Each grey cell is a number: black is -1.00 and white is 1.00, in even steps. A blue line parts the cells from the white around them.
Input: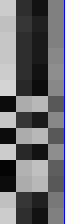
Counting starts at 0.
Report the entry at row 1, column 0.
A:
0.50
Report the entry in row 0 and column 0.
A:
0.60
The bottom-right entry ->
0.00
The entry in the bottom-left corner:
0.60
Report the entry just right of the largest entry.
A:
-0.68
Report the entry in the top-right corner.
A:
0.00
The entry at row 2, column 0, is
0.55
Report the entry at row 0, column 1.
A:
-0.63
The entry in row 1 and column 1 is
-0.57
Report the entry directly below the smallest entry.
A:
-0.90
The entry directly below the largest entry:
-0.90
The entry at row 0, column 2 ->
-0.85
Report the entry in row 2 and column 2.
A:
-0.79

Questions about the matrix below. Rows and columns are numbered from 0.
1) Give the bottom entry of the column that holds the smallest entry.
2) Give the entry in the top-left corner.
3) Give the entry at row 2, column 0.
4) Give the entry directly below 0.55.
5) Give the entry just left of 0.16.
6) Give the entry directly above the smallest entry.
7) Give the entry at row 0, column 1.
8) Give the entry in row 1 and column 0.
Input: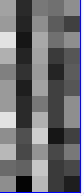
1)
-0.97
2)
0.26
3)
0.77
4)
0.44
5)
-0.43
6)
-0.22
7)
-0.66
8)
0.21

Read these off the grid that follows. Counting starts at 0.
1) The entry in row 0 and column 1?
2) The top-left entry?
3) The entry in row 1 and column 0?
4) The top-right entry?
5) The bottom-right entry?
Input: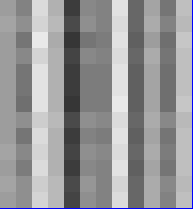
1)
0.02
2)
0.23
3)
0.29
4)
0.50
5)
0.50

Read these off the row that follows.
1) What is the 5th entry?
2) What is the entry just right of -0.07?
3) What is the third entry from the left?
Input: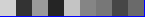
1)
0.54
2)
-0.45
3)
0.21

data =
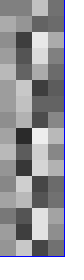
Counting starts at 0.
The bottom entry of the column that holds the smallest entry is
0.57
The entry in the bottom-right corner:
-0.11
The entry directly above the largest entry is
-0.40
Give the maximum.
0.87
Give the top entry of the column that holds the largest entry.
0.51
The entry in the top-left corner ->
0.00
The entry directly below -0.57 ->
0.62
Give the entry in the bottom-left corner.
0.17
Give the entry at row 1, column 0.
0.34
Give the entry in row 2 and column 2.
0.82
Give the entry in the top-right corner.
-0.11
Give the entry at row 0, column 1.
0.00
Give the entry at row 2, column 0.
0.11
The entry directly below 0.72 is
0.34

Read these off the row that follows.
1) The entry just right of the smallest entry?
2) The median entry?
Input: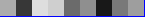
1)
-0.05
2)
0.12

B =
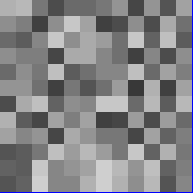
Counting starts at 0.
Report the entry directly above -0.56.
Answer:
0.50
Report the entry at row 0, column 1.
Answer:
0.44
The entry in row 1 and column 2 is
-0.50
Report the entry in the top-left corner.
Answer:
0.39
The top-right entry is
0.27
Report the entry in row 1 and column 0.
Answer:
0.11
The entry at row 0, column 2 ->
-0.07
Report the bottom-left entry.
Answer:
-0.34
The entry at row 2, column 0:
-0.17
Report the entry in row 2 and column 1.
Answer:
-0.28
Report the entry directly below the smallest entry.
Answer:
-0.17
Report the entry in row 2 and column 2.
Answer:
0.05
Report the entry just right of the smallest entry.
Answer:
0.39
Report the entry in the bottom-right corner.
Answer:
0.05
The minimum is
-0.56

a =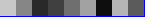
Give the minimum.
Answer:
-0.89
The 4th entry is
-0.50
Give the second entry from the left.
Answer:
0.05

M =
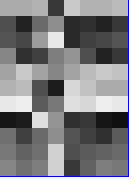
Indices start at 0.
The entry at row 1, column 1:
-0.73
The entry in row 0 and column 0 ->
0.34
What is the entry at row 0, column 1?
0.34
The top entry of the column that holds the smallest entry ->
0.46
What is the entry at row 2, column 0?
-0.34
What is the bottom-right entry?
-0.06
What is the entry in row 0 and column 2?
0.40
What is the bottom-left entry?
0.05
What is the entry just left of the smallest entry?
-0.83
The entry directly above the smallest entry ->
0.81

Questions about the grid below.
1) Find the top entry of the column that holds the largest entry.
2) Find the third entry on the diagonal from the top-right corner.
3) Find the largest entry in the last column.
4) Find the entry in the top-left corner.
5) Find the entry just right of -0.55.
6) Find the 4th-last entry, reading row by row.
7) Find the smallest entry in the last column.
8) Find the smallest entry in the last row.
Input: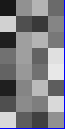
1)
-0.17
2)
0.25
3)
0.82
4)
-0.81
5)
0.04
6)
0.70
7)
-0.27
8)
-0.50

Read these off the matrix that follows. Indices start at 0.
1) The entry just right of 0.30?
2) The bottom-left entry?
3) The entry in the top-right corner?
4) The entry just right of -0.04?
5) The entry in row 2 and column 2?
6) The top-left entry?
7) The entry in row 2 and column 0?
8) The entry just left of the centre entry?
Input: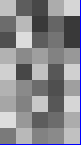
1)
0.02
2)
-0.04
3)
0.68
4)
0.45
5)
-0.27
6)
0.51
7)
-0.38
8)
-0.44
